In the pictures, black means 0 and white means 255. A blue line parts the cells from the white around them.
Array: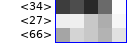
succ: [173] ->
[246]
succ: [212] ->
[200]
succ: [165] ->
[212]
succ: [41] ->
[106]
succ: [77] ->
[41]

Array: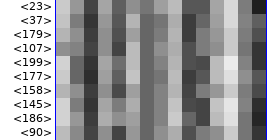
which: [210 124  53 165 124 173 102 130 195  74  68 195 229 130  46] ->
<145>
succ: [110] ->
[187]
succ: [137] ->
[68]

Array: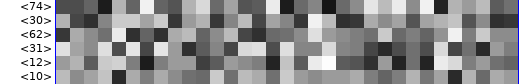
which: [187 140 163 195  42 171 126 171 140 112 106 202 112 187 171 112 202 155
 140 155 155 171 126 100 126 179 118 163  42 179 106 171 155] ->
<10>
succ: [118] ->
[163]
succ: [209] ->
[126]
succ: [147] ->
[241]
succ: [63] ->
[92]

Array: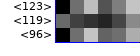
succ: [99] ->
[111]
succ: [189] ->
[83]
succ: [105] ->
[64]
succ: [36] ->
[70]

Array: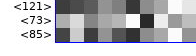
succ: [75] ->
[91]
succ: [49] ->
[141]
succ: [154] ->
[190]
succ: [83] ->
[49]
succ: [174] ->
[218]
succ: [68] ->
[204]

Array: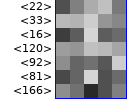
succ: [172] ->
[192]
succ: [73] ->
[101]

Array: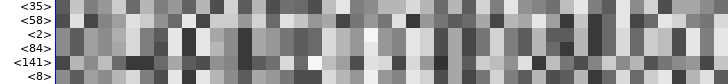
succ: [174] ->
[217]
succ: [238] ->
[151]
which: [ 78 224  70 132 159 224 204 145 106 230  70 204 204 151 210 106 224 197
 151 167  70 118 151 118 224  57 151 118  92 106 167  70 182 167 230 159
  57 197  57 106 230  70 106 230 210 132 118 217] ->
<58>
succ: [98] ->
[182]
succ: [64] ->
[182]
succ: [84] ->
[118]

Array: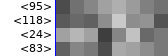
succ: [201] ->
[141]
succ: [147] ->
[83]
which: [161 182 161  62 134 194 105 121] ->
<24>
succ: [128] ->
[113]
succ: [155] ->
[128]

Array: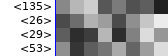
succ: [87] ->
[123]
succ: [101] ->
[157]
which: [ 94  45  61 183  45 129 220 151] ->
<29>

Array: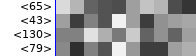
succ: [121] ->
[203]
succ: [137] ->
[46]
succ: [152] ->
[61]
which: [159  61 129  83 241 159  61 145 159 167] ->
<43>

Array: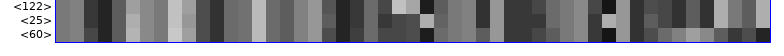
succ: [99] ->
[121]
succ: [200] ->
[159]
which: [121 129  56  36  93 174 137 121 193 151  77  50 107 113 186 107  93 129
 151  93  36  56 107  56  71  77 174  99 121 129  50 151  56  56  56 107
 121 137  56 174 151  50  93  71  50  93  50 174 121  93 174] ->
<25>
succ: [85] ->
[36]
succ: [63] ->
[107]
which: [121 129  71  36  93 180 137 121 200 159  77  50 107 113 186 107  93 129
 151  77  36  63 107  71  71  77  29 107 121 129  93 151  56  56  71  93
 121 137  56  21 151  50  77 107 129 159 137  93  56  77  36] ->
<60>
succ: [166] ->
[29]

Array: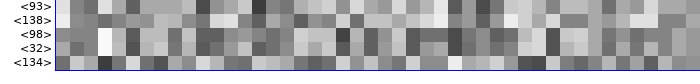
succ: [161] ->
[96]
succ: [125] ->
[104]
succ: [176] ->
[194]
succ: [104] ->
[132]

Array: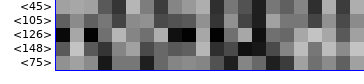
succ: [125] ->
[60]
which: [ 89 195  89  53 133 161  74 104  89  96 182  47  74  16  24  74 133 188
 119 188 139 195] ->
<148>
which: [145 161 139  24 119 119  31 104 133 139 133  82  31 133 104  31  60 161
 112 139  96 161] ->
<75>
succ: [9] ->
[167]
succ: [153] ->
[174]

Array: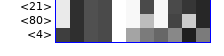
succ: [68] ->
[204]
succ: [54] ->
[39]
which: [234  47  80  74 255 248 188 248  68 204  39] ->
<80>

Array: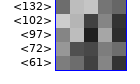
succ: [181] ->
[65]
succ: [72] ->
[125]
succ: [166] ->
[45]
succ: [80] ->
[72]
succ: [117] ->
[102]
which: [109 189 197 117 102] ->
<132>

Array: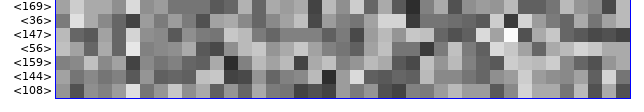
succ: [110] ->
[102]
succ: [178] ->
[102]

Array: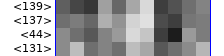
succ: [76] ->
[62]
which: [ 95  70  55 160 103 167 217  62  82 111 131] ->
<139>
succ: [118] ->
[124]
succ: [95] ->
[70]
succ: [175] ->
[147]
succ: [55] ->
[160]

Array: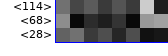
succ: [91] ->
[58]
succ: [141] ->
[9]
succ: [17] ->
[23]
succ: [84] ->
[58]
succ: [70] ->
[91]
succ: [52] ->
[9]

